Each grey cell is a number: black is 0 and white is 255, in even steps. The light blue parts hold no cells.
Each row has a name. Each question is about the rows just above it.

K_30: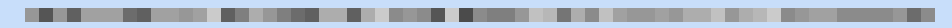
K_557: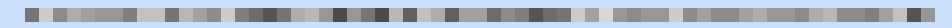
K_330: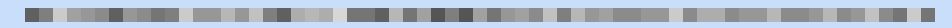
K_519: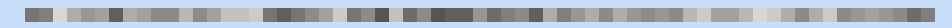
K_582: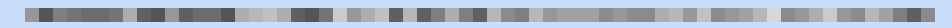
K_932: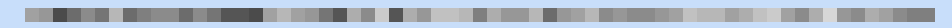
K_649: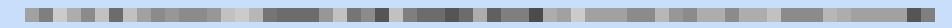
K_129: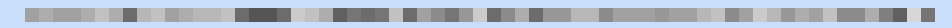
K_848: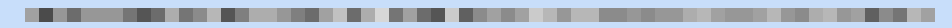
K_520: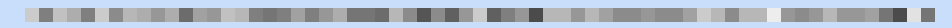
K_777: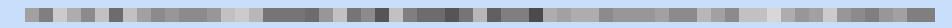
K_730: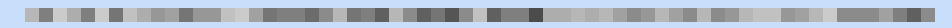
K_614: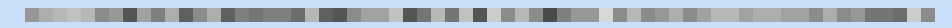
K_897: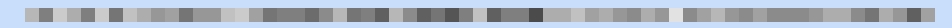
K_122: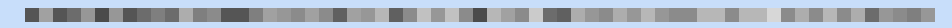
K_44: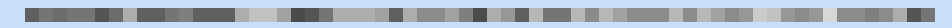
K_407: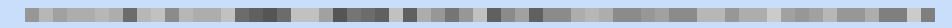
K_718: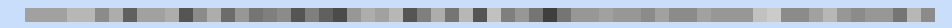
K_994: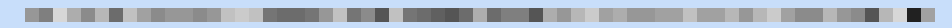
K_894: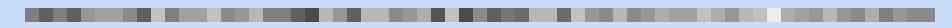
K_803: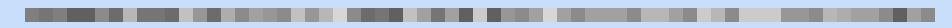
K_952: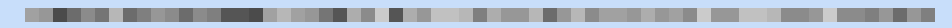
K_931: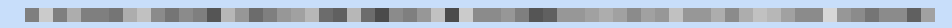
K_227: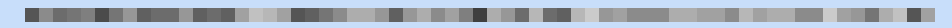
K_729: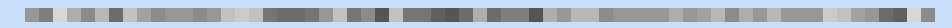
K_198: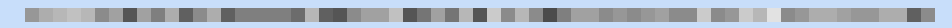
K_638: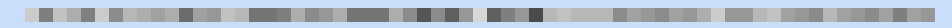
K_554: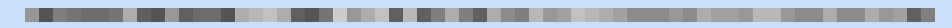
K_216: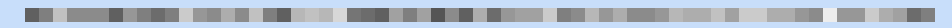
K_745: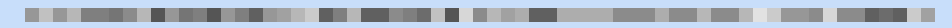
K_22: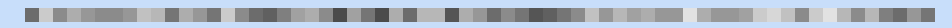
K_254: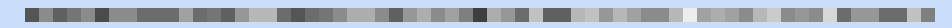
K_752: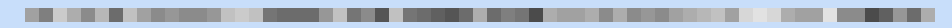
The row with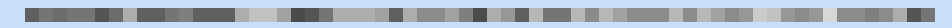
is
K_44
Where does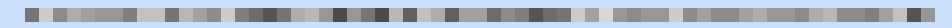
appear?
K_557
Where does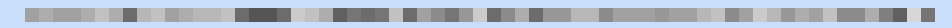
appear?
K_129
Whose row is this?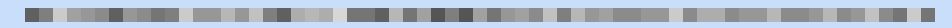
K_330
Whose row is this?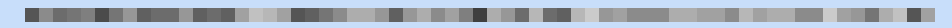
K_227

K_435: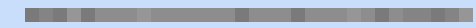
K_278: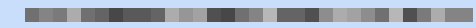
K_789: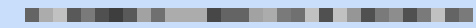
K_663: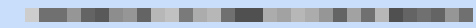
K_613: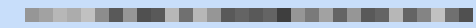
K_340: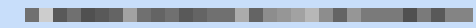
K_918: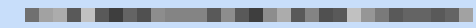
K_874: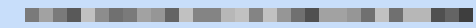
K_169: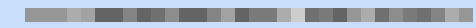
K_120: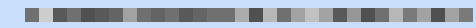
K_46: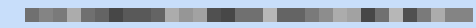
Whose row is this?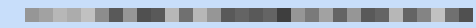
K_613
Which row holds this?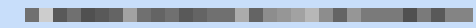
K_340
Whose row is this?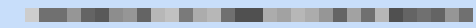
K_663

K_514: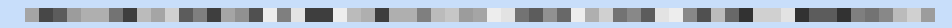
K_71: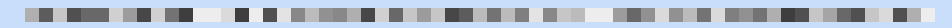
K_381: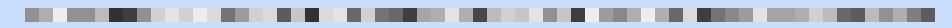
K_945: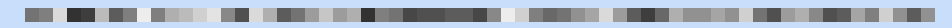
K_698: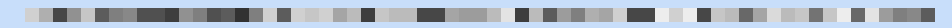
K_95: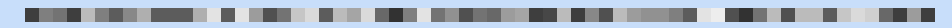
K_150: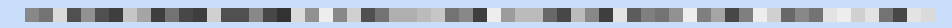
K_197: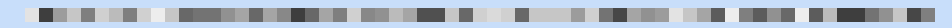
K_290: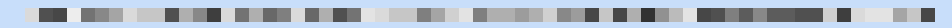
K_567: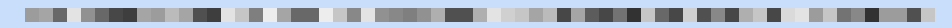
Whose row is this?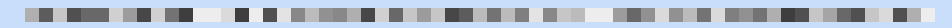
K_71
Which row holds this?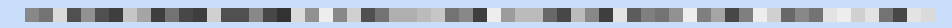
K_150
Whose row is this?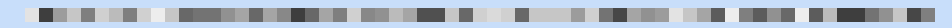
K_197

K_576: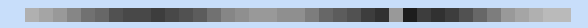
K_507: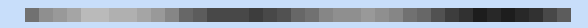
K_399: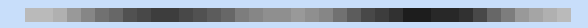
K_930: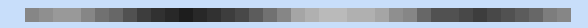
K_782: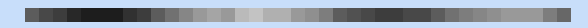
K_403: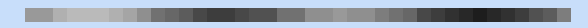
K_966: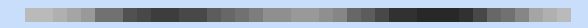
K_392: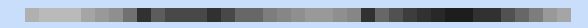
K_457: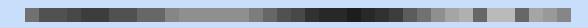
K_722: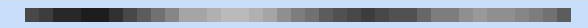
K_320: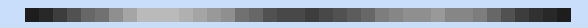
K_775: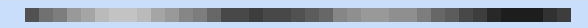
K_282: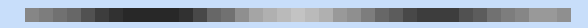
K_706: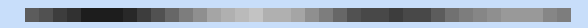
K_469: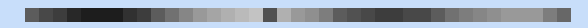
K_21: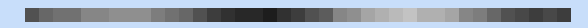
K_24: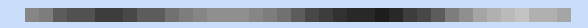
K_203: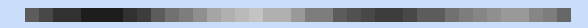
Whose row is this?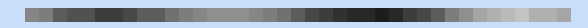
K_24
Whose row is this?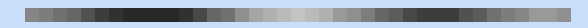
K_282
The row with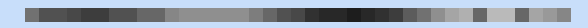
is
K_457

